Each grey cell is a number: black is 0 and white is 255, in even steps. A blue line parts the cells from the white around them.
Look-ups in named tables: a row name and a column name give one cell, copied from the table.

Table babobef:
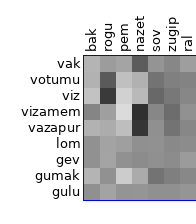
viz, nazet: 185
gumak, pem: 204
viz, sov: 104
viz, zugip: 120
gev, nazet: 140
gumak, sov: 115
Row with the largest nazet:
viz

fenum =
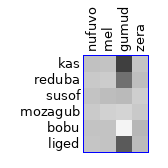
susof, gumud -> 186
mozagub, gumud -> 212
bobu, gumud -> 244
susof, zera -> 206
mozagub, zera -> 201
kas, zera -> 196
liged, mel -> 195
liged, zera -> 187
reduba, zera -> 190
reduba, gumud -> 112

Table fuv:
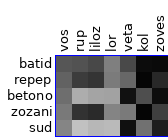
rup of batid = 82
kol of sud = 113
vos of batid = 86
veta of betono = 17
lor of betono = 162
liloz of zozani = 42
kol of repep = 5
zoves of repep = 40

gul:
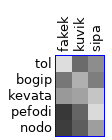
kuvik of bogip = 176
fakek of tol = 221
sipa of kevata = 197
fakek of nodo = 61
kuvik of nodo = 93
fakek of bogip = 119
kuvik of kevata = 162
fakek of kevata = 153
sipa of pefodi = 218
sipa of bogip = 126
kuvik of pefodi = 101
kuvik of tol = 107
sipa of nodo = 158
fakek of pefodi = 56
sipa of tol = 141
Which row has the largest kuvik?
bogip

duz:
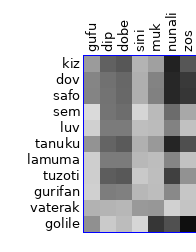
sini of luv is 190
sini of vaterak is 153
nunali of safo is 39
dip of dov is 113
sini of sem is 213
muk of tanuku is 153
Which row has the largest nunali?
vaterak

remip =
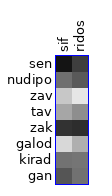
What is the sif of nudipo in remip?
111
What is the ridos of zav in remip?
230
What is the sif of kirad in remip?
114
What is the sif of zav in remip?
199
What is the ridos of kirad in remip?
117
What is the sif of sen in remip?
20
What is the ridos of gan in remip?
113
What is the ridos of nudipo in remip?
89

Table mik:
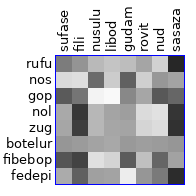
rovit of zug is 213
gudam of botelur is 153
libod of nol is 164
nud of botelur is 155
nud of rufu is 209
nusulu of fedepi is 160
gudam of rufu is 189
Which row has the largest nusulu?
gop

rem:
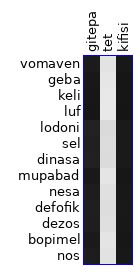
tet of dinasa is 219
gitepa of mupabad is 25
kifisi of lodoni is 26
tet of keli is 232
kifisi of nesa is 24
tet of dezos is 223
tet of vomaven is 227
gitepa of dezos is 30
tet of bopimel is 228

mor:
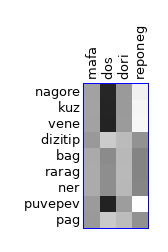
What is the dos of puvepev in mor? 34
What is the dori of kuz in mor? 154
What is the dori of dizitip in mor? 187
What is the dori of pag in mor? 188
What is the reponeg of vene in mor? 247
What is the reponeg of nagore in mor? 240
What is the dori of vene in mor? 155
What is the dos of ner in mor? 142
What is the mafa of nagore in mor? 162
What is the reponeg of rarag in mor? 132
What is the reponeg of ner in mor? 134
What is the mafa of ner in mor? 171
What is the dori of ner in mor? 184
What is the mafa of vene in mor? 162
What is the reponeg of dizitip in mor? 146

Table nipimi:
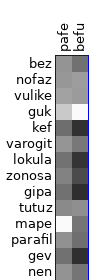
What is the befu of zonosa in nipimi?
75
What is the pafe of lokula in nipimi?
114
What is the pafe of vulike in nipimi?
162
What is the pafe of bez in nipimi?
148
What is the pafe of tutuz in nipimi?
138
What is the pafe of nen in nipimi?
147
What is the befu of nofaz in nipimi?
157
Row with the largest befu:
guk

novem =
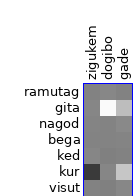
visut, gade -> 135
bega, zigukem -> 131
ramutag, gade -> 130
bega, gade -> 132
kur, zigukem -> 58
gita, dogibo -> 250
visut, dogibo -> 128
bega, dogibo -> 131
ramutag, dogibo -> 135

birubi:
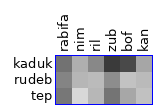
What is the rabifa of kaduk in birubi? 114
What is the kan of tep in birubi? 193
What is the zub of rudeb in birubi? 141
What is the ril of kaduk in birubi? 136
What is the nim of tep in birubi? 216
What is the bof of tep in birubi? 167
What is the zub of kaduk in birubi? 58
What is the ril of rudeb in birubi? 187
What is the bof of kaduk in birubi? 73
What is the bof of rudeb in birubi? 194
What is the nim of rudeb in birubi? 182

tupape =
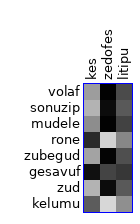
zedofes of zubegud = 4
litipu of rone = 135
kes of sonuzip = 179
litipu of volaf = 75
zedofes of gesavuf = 68
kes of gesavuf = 16
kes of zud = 179
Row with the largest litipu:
kelumu

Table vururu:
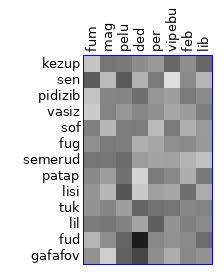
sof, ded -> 124
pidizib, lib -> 139
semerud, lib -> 192
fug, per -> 167
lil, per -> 95
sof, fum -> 128
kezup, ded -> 141
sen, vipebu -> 222
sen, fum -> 92
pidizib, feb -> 122
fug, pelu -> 126
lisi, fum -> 149
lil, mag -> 119
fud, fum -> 181
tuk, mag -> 134
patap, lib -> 121
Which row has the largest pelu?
tuk

